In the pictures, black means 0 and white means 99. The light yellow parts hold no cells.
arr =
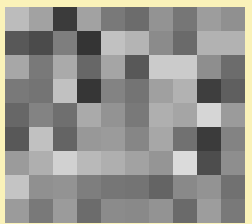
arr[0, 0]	73
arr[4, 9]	60
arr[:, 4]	[47, 75, 64, 51, 57, 60, 68, 46, 54]
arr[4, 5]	47
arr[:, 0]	[73, 34, 65, 47, 40, 34, 60, 76, 60]
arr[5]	[34, 75, 39, 59, 60, 52, 65, 44, 23, 51]
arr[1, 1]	29
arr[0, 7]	46
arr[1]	[34, 29, 49, 20, 75, 70, 54, 41, 69, 69]
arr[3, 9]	37
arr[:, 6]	[57, 54, 79, 62, 68, 65, 58, 39, 57]
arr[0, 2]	23
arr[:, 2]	[23, 49, 66, 75, 43, 39, 81, 57, 60]
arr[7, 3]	49
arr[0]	[73, 63, 23, 63, 47, 42, 57, 46, 61, 56]
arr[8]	[60, 47, 60, 42, 54, 53, 57, 41, 61, 47]
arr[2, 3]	40
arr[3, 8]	24

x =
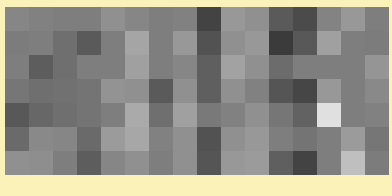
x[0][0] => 52
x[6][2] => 49
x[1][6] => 49
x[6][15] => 48
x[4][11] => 46
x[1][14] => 49
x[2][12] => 49
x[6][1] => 55
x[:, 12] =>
[29, 34, 49, 27, 38, 45, 26]
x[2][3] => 49
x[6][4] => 52
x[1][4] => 49
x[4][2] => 43
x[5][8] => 32
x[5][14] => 60
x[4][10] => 56
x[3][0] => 46
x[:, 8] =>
[26, 32, 37, 37, 47, 32, 33]
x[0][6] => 49
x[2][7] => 52
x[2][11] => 42
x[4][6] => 43
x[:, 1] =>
[50, 49, 36, 43, 40, 53, 55]
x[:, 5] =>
[52, 64, 62, 56, 66, 65, 56]
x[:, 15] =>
[49, 48, 58, 53, 50, 46, 48]
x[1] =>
[48, 49, 43, 35, 49, 64, 49, 59, 32, 56, 59, 23, 34, 62, 49, 48]
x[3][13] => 59
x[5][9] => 56
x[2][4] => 49
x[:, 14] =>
[59, 49, 49, 49, 49, 60, 74]
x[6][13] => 49
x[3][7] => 56
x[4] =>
[34, 40, 43, 45, 49, 66, 43, 62, 47, 50, 56, 46, 38, 87, 49, 50]

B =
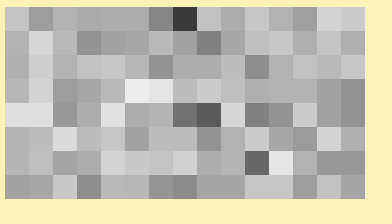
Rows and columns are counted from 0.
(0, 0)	76
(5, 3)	73
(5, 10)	79
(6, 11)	89
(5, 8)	57
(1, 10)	74
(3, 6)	89
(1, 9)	65
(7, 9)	64
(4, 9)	83
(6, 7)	81
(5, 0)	70
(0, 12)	62
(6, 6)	76
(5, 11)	65
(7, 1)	65
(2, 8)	67
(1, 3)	57
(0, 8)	75
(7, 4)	72
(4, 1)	86
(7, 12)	61
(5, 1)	73
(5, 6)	73
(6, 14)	59
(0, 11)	69
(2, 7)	67
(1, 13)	76
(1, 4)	63
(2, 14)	77

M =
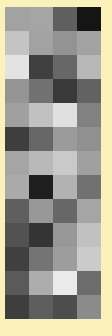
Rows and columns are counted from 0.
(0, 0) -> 63
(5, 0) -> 24
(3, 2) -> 22
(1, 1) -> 63
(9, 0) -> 32
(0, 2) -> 37
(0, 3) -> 8
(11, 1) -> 67
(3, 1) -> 44
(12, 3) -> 54
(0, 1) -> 64
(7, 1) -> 12
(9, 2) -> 59
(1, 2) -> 57
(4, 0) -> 62
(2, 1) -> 25

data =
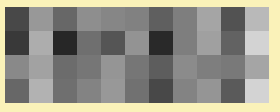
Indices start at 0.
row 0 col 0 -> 28
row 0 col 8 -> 64
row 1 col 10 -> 82
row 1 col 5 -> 57
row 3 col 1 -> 69
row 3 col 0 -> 40
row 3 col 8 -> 58
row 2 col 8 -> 49
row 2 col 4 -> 58
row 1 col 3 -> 43
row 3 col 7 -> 51
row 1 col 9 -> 38
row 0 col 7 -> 49
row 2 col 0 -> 53

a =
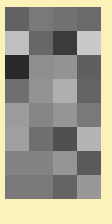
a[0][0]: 38
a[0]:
[38, 47, 44, 41]
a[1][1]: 40
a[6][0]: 51
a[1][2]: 23
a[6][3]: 35
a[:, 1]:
[47, 40, 55, 57, 52, 43, 51, 47]

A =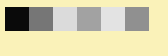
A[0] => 4
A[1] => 46
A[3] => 63

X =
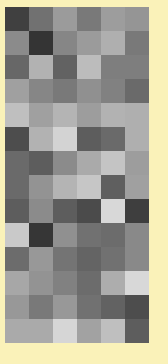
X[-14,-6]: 25
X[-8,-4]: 54
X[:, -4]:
[60, 52, 38, 47, 70, 82, 54, 70, 36, 56, 45, 50, 59, 83]
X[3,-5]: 52
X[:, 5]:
[58, 47, 49, 41, 68, 68, 61, 62, 24, 53, 53, 84, 30, 36]
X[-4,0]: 42
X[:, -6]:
[25, 54, 40, 62, 74, 30, 41, 41, 36, 78, 42, 65, 59, 66]
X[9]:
[78, 21, 56, 44, 42, 53]
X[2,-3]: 73
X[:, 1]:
[44, 20, 69, 52, 62, 69, 36, 57, 54, 21, 59, 57, 47, 66]
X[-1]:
[66, 66, 83, 63, 74, 36]
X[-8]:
[41, 36, 54, 66, 76, 61]
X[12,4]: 38
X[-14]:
[25, 44, 60, 47, 61, 58]
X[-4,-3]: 39

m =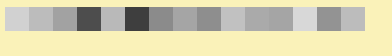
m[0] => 81
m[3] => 30
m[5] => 24
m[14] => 73

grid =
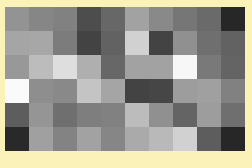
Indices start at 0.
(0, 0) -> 57
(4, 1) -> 58
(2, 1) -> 73
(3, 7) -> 61
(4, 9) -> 43
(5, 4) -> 52
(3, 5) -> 26
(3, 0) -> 97
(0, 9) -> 15
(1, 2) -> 48
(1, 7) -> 56
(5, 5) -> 66
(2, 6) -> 63
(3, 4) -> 64
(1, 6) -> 26
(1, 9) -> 38
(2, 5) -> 63
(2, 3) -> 68
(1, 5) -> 81

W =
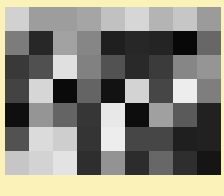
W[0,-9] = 81
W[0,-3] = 70
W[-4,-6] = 39
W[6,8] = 8
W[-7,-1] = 60
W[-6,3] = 52
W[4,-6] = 21
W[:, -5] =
[75, 12, 32, 7, 90, 92, 57]
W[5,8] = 13
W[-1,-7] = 88
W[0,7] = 77
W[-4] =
[26, 83, 4, 39, 7, 82, 27, 92, 49]
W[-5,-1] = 58
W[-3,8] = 13
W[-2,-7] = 80
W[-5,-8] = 31
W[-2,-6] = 20
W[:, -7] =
[61, 63, 87, 4, 39, 80, 88]
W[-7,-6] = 64
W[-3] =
[6, 58, 39, 21, 90, 5, 62, 35, 13]
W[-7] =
[81, 61, 61, 64, 75, 83, 70, 77, 60]
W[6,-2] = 18
